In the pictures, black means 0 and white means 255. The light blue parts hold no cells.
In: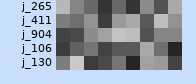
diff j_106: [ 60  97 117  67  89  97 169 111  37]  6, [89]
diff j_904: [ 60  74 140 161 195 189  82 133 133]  1, [67]
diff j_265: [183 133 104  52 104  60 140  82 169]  6, [52]

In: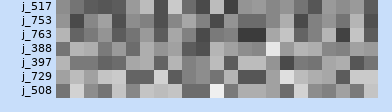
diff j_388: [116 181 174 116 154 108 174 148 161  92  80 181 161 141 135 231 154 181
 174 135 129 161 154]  4, [122]
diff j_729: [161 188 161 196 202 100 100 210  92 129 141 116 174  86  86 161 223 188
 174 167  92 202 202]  13, [181]
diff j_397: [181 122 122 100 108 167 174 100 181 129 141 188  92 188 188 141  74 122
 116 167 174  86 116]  16, [148]
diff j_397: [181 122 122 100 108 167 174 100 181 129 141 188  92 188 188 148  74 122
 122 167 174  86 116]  19, [116]

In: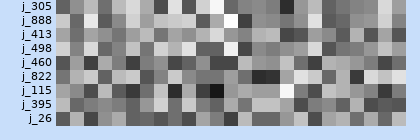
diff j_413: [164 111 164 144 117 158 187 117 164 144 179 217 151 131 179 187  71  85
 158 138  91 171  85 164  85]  22, [179]
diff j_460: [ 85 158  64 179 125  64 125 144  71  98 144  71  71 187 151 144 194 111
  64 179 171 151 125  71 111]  4, [171]

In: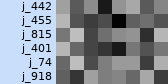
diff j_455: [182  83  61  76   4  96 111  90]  8, [83]
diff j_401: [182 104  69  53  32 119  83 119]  5, [25]
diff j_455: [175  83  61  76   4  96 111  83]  1, [182]
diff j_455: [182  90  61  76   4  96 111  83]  2, [83]
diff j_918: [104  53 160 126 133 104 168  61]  1, [96]
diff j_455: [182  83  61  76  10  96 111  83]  5, [4]

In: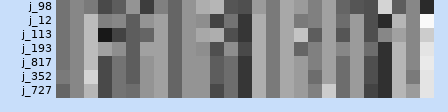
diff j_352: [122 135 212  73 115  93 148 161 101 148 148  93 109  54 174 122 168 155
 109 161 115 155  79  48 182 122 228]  21, [109]
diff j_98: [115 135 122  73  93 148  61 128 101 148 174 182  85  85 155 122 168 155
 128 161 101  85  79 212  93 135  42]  14, [79]
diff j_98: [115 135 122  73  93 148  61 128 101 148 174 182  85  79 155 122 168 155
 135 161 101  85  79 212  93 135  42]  19, [128]
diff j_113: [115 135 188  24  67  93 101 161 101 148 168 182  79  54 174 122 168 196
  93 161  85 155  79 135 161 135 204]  12, [174]
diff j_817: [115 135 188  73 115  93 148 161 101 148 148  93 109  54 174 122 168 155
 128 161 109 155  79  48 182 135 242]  27, [234]
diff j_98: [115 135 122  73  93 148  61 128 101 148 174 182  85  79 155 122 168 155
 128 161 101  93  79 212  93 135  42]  22, [85]

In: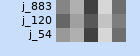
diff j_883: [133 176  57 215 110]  3, [65]
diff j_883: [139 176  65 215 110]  1, [133]
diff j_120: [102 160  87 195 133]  5, [126]
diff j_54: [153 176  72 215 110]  3, [65]

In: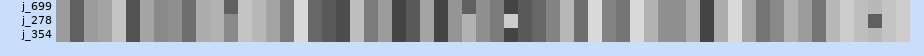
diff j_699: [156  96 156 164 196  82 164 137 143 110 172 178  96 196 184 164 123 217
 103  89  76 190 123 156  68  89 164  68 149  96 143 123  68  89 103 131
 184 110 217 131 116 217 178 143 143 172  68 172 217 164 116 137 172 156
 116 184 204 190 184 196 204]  53, [178]
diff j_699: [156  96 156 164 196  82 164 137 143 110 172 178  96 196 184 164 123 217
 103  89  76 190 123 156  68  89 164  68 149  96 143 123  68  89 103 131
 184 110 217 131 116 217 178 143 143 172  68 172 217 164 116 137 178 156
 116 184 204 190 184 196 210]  61, [204]
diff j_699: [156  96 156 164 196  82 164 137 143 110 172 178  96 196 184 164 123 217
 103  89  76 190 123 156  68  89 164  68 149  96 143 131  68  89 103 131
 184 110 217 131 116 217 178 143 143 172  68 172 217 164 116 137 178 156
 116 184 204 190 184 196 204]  32, [123]
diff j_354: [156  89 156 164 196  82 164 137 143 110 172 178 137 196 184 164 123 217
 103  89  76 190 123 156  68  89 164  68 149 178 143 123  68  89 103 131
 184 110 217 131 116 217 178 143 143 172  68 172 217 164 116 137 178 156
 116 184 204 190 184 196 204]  2, [96]
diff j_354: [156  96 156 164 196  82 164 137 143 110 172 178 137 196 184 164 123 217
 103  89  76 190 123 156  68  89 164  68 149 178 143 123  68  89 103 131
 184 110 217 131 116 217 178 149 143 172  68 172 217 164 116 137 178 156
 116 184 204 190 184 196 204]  44, [143]

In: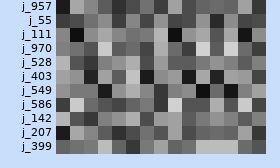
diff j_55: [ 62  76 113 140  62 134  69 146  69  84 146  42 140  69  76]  10, [76]
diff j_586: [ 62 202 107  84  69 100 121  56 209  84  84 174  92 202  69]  13, [84]

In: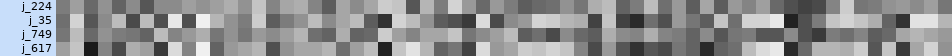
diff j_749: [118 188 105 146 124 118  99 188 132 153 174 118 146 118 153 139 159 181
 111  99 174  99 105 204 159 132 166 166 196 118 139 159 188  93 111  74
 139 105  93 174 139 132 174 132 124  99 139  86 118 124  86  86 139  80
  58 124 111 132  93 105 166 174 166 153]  62, [181]
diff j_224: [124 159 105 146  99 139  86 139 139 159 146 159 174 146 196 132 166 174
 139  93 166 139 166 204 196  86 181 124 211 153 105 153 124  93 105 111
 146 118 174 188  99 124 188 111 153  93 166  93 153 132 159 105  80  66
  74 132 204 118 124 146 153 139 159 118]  19, [132]
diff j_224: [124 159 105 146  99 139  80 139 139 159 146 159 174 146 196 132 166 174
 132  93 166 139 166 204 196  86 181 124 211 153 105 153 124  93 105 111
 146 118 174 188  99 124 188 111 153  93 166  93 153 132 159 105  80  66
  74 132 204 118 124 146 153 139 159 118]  7, [86]
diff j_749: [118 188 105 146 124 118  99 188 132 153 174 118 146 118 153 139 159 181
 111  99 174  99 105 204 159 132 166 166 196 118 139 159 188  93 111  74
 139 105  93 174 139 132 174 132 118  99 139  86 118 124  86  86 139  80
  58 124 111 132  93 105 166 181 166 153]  45, [124]
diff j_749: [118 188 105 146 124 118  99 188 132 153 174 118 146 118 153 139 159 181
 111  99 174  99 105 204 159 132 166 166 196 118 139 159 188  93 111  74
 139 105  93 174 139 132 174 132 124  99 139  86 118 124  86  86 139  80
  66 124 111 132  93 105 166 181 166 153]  55, [58]
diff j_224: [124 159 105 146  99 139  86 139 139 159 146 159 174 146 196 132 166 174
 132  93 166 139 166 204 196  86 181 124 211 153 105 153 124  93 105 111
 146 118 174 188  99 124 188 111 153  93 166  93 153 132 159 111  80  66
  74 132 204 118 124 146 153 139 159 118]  52, [105]
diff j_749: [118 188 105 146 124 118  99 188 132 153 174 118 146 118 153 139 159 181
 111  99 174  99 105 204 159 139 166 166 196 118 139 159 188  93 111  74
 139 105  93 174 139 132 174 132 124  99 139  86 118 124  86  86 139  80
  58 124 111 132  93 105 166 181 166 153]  26, [132]

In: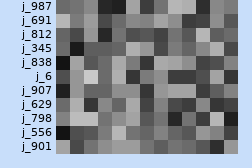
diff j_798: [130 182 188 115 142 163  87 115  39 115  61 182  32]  2, [188]
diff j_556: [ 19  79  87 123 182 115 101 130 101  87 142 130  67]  11, [150]
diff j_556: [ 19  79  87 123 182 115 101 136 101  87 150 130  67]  8, [130]
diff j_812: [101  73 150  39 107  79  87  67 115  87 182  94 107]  5, [115]
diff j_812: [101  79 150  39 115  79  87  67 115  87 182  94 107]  2, [73]

